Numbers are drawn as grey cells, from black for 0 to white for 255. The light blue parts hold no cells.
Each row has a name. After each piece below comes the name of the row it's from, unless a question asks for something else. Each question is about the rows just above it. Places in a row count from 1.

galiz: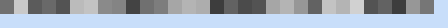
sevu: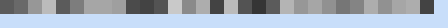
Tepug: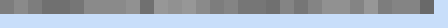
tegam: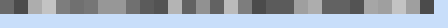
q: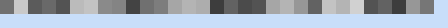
galiz
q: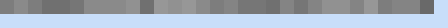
Tepug
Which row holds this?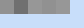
Tepug
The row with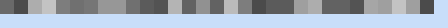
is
tegam

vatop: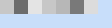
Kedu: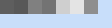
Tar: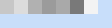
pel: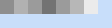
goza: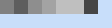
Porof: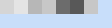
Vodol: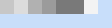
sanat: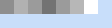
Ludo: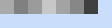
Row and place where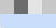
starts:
vatop, 1
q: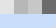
Porof
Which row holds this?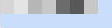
Porof
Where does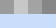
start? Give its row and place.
Ludo, 3

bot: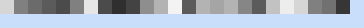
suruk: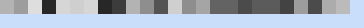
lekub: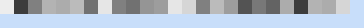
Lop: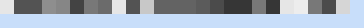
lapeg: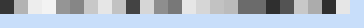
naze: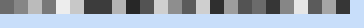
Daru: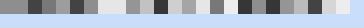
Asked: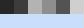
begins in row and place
suruk, 8
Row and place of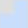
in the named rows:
suruk, 3
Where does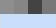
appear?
Lop
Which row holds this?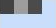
suruk
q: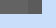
Lop
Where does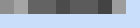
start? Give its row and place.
suruk, 14
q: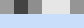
Daru

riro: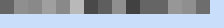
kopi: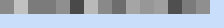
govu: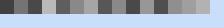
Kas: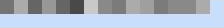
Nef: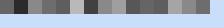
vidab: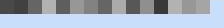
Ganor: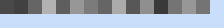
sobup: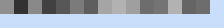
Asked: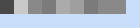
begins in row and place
Kas, 6
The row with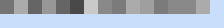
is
Kas
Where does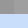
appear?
kopi
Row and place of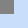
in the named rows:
vidab, 7
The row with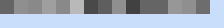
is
riro

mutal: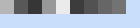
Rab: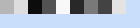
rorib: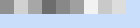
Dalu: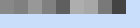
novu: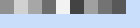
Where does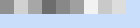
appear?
rorib
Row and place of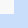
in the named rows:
Rab, 5
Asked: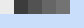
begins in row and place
mutal, 5

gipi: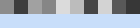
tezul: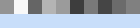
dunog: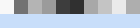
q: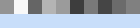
tezul
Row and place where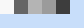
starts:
tezul, 2
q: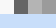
tezul

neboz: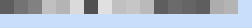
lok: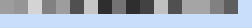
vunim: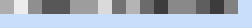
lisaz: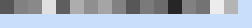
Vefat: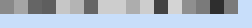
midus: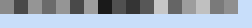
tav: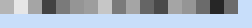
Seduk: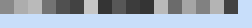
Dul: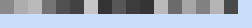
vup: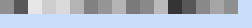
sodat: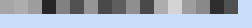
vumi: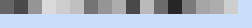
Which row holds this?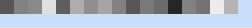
lisaz
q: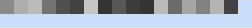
Seduk

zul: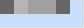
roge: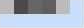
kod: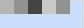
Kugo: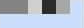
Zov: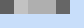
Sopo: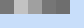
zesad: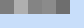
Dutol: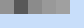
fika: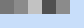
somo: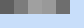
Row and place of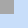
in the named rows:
Kugo, 5
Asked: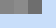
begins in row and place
zesad, 3
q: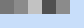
fika
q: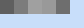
somo
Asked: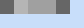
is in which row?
zul
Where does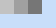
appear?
Sopo

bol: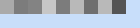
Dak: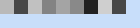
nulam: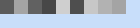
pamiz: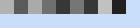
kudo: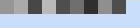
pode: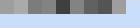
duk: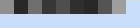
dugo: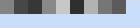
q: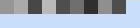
kudo
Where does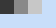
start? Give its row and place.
dugo, 3
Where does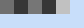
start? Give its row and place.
pamiz, 4
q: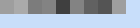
pode
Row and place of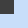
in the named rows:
pode, 5

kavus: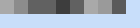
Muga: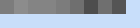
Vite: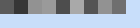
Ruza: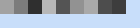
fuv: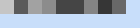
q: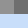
Vite
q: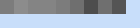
Muga
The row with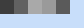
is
kavus
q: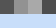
Ruza

